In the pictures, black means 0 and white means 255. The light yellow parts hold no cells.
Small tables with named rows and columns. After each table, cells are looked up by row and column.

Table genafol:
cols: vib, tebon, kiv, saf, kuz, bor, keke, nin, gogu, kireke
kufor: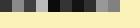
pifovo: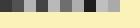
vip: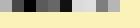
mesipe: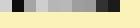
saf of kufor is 186
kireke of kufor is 129
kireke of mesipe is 27
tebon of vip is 72
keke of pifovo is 174
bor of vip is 17
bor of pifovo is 110
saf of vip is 91
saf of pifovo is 68
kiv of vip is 3
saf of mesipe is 206

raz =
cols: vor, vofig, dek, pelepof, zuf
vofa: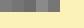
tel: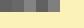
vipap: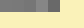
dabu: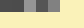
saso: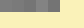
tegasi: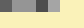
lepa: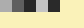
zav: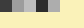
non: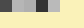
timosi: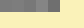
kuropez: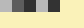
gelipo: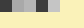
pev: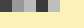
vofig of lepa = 95
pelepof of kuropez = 184
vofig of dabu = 76
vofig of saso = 122
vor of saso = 125
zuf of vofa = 118
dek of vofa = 109
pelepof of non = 51
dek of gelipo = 182
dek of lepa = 40
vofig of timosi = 125
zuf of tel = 127
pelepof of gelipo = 61

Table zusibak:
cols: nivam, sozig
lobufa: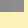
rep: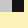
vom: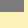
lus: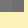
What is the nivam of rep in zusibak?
199
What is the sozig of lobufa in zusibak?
142
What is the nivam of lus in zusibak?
117
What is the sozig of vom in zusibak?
124
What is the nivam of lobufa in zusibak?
139
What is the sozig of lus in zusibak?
111

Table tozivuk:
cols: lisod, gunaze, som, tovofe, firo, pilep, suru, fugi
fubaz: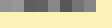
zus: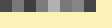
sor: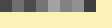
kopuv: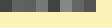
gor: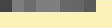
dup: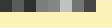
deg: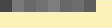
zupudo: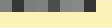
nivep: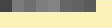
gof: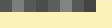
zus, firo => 177
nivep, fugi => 90
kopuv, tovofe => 120
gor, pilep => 103
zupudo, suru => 137
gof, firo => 93
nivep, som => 111
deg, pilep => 103
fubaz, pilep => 86
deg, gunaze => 121
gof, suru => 88
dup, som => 47
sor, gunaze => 111
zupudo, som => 125

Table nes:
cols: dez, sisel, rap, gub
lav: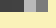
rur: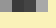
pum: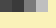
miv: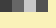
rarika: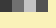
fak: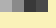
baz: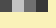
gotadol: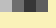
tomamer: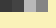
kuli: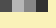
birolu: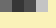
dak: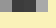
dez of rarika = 57
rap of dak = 63
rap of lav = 185
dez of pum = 71
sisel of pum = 58
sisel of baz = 195
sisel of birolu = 54
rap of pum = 122
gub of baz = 55
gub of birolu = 196
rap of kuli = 134
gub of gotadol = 94
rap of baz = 111
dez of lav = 65
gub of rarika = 82
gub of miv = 82
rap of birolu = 77
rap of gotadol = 55
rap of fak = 57
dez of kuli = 77
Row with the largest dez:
gotadol

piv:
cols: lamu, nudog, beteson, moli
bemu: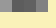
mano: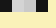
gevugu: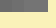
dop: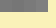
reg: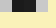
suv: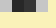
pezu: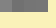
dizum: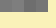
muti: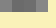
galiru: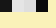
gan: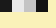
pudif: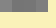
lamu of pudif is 132
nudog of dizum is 126
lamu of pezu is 130
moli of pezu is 118
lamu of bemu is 152
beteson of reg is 30
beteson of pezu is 117
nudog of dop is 118
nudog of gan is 233
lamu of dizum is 121
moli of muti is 134
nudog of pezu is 113
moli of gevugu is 116
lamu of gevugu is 107
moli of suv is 198
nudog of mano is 212
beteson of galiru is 222

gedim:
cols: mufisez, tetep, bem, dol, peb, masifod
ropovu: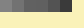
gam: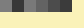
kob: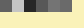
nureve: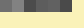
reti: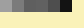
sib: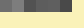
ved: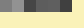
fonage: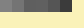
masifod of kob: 106
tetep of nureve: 130
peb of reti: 78
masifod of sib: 73
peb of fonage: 85
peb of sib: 95
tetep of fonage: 116

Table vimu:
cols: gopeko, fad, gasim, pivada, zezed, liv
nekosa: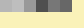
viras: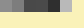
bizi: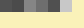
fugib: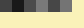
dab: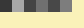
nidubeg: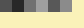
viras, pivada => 74
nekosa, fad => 190
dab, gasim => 68
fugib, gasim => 75
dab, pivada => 112
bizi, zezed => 80
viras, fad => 125
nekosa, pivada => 79
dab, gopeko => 55
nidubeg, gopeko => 81
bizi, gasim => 133
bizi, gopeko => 82
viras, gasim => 73
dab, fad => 167
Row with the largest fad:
nekosa

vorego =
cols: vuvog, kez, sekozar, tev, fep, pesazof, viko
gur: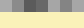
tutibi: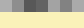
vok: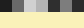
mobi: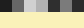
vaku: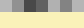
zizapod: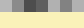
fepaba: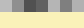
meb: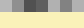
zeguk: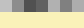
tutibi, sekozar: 88
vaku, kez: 145
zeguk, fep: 177
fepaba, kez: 143
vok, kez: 105
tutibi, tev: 99
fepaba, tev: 97
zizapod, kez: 139

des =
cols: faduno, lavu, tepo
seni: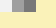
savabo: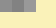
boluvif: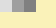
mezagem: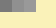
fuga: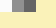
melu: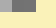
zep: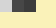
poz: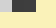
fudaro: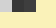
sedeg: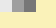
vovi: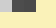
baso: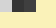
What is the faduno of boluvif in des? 222
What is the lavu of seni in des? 159
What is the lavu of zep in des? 71
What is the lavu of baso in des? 53
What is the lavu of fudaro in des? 55
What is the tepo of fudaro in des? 62
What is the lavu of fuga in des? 144
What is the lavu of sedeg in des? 159
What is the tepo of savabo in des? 153
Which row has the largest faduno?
fuga

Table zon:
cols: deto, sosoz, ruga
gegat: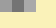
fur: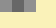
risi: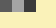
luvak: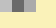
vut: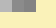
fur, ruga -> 144
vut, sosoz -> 139
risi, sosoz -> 164
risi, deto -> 91
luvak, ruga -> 170
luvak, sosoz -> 106
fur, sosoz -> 103
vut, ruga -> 131

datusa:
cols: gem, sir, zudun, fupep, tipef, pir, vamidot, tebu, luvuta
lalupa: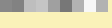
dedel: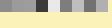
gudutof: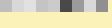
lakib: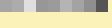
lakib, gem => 165
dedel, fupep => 58
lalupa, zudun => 190
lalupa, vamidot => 178
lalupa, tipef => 160
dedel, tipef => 233
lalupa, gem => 136
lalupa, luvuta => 178
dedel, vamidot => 190
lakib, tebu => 143
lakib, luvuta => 85
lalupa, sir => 130
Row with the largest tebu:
lalupa

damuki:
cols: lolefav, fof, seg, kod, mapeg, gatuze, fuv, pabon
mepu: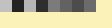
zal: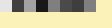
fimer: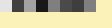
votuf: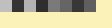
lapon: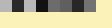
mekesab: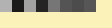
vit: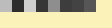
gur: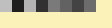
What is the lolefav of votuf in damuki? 191
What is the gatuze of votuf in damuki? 101
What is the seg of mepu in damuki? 182
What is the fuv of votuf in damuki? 55
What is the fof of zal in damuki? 63
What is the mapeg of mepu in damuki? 123
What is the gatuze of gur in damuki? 98
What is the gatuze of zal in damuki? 74
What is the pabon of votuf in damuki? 95
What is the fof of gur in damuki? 30
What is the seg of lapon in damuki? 184
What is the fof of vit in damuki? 45
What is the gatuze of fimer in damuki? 74
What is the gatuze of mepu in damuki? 98
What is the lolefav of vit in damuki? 188
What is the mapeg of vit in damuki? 142
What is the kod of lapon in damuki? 18
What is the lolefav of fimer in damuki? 228
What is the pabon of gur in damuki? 108

